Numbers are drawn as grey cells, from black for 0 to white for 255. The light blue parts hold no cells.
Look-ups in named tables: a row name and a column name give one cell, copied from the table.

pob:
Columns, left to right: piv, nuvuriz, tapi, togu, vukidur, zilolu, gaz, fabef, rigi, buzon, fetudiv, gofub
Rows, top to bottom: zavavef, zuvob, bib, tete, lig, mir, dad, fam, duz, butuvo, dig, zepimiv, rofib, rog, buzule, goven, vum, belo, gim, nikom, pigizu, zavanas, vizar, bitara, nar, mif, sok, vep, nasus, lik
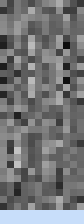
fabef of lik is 97
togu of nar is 69
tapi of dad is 134
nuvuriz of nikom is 135
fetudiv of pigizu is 88
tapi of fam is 89
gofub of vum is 103
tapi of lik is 121
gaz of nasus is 121
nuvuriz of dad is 77
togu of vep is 97
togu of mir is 87
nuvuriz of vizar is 125
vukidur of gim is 122

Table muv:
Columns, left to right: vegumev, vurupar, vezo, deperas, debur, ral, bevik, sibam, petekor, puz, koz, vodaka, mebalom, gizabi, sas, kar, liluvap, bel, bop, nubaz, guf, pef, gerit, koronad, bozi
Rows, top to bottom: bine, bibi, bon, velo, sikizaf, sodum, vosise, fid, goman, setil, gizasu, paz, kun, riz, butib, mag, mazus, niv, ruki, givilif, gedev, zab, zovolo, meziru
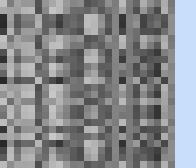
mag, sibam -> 195
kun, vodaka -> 113
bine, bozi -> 119
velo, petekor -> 60
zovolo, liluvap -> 132
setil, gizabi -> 145
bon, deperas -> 127
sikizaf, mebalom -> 175
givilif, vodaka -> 101
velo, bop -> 128

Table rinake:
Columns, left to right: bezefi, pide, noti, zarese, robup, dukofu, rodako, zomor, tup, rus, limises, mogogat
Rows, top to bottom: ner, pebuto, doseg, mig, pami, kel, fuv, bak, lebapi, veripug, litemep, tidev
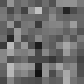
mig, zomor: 132
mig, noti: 75
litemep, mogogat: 79
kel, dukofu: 136
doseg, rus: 99
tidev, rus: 172
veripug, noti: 146
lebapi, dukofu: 73
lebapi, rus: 100
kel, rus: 120
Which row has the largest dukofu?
pebuto

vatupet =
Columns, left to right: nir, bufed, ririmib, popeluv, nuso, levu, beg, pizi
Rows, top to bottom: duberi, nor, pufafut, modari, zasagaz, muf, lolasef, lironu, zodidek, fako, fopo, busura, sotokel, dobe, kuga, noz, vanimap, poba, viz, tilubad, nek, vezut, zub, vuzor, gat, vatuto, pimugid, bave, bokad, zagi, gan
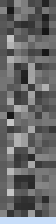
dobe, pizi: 85
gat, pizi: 115
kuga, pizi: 104
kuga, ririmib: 63
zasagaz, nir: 83
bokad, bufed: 95
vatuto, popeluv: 48
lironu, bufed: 63
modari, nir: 88
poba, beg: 120
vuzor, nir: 91
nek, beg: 81
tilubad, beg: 97
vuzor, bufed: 101
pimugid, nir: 102
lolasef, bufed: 178
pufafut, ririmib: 135
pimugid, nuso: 41
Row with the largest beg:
sotokel

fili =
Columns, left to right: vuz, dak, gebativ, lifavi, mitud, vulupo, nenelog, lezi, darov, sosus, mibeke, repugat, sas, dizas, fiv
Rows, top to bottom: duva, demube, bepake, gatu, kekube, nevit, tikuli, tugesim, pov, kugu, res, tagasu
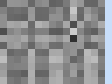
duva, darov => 102
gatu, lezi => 135
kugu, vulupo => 125
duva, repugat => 151
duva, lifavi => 144
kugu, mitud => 169
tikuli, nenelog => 152
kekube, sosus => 115
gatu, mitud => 107
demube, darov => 140
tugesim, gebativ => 113
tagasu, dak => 121
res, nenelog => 102
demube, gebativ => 112
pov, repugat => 117
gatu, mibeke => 78
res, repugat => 104
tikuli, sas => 97

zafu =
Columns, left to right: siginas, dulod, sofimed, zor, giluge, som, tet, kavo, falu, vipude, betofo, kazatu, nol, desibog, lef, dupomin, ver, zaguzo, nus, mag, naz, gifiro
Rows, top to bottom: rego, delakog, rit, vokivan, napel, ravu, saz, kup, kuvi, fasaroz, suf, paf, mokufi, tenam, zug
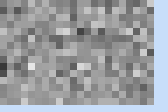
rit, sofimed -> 135
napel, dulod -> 157
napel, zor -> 141
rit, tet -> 164
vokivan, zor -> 158
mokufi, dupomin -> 141
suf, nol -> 121
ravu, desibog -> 121
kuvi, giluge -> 173
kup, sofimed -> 182
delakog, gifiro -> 107
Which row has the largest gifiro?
rego

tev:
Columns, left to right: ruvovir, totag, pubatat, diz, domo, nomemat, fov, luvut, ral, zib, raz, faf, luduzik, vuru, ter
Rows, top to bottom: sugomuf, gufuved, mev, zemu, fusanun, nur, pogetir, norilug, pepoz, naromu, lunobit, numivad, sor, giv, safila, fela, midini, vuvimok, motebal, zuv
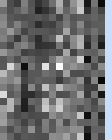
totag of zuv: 101
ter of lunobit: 102
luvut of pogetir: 56
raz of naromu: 147
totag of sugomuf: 77
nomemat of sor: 82
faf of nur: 175
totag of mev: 88
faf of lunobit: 77
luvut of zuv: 142
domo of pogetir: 103
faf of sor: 110
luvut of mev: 98
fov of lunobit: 111
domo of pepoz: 99

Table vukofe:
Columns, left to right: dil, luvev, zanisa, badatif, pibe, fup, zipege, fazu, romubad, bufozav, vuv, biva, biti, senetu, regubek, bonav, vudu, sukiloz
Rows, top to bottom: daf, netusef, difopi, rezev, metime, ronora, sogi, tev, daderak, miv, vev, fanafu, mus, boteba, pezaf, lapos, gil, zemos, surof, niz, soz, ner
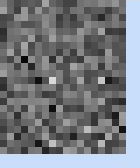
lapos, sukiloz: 103
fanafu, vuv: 96
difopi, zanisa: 143
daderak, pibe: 142
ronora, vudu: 96
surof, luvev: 93
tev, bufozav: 112
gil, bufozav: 100
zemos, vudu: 47
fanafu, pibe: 68
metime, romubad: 98
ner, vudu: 107
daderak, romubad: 140
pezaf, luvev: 135
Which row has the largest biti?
surof

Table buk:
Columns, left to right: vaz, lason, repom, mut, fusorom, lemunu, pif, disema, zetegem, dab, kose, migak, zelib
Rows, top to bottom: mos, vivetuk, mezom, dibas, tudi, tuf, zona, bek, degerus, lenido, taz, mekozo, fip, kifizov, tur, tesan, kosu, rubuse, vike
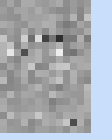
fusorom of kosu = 171
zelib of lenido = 171
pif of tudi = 140
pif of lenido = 138
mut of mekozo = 168
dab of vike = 145
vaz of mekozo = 184
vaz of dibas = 171
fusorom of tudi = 142
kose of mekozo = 175

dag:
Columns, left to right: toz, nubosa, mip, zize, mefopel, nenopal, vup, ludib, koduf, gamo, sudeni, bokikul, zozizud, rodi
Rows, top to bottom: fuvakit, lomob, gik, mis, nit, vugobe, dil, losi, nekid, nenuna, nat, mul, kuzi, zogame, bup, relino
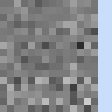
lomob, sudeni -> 140
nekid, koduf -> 105
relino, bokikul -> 134
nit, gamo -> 109
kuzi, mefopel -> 122
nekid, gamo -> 122
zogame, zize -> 143
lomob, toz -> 127
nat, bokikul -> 134
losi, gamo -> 124
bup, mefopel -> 164
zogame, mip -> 149
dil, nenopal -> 114
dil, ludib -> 108
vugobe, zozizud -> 134
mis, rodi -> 149
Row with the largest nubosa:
kuzi

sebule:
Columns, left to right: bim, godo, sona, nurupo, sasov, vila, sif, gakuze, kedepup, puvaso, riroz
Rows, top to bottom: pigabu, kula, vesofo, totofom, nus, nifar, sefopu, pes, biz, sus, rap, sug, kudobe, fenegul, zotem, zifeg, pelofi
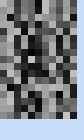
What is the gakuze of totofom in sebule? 177
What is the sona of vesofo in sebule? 81
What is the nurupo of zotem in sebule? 73
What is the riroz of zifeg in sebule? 115
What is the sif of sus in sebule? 88
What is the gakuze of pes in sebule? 173
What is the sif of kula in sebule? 190
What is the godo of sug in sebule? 86
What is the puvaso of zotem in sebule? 110
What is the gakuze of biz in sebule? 97
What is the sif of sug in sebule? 104
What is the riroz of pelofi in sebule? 26
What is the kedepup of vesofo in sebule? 102
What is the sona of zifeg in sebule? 43
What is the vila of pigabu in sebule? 11
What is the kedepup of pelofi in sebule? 33

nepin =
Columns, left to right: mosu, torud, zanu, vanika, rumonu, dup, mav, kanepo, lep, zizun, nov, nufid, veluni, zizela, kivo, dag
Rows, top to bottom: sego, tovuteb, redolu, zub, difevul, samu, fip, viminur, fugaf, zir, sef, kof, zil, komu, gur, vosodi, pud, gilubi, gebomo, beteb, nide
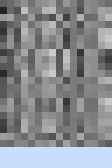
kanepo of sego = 160
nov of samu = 120
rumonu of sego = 115
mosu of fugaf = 118
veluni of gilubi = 133
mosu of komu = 88
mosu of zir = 87
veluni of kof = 126
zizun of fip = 72
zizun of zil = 133
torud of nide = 105
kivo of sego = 122
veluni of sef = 151
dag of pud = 154

